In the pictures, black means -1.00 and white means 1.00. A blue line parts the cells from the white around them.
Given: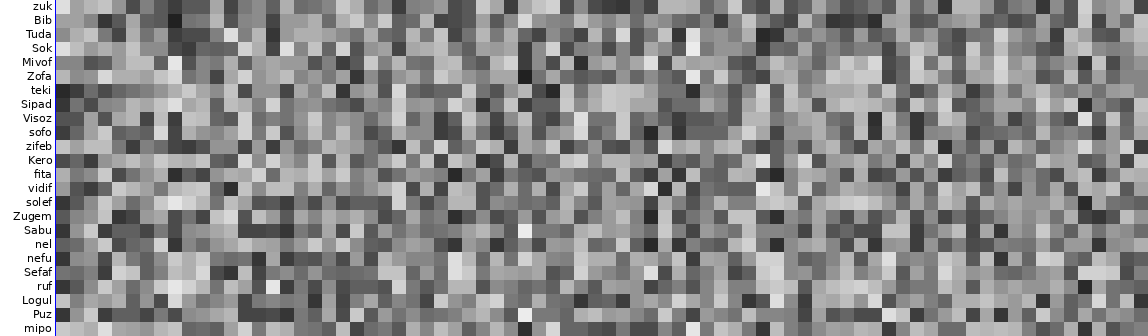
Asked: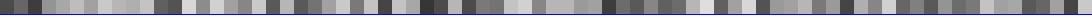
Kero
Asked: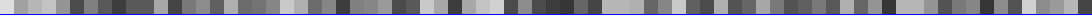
zuk
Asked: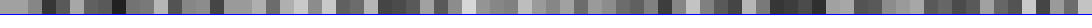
Bib

